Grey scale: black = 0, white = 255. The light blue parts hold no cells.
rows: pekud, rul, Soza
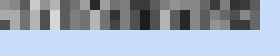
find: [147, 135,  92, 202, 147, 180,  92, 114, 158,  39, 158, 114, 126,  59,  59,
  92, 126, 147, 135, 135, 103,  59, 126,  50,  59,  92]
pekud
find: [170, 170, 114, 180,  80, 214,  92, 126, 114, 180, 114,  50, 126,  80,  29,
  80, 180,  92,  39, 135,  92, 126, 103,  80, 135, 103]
rul

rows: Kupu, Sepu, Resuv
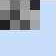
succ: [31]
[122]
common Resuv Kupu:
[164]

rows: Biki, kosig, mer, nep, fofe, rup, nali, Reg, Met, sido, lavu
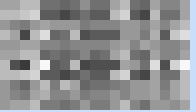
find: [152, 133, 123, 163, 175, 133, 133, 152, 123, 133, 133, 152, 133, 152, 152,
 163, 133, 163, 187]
sido
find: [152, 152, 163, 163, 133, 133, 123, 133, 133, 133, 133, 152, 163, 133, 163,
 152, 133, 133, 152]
fofe
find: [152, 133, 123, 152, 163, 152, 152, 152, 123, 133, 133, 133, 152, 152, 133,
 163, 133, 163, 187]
mer
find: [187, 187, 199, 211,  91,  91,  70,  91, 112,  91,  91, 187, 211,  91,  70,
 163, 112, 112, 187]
Reg
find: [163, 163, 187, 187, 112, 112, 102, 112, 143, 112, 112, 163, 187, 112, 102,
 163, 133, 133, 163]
Biki

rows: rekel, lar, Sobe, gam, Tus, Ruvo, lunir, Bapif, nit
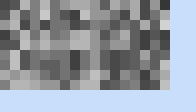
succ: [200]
[115]
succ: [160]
[94]
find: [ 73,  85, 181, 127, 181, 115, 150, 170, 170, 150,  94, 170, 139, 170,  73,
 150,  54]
rekel
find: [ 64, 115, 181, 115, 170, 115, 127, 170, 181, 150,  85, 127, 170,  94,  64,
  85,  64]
gam
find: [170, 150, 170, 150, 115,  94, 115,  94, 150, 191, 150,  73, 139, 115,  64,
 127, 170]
Bapif

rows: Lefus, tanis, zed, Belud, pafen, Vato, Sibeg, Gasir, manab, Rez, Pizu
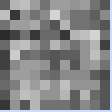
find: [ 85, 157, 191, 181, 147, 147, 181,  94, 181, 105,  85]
Rez
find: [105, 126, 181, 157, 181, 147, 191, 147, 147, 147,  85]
manab
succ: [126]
[181]
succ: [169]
[114]
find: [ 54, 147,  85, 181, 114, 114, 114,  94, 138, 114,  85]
Pizu

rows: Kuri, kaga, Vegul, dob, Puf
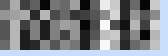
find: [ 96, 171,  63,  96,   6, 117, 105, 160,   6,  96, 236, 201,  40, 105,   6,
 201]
Kuri
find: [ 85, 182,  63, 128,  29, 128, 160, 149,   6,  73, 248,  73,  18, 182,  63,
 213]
Vegul
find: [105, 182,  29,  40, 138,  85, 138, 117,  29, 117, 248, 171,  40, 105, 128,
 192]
Puf
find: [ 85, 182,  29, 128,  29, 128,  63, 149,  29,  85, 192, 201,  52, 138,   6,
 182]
dob
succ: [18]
[182]

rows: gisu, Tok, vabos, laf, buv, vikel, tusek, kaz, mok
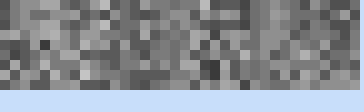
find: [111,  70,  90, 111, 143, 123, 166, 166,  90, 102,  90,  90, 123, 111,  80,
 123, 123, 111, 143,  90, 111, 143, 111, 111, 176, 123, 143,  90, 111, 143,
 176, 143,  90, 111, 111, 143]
vikel
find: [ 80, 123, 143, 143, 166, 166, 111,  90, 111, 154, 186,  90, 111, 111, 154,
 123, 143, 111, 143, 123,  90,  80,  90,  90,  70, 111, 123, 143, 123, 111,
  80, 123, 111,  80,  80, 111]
vabos
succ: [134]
[111]
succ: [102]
[90]

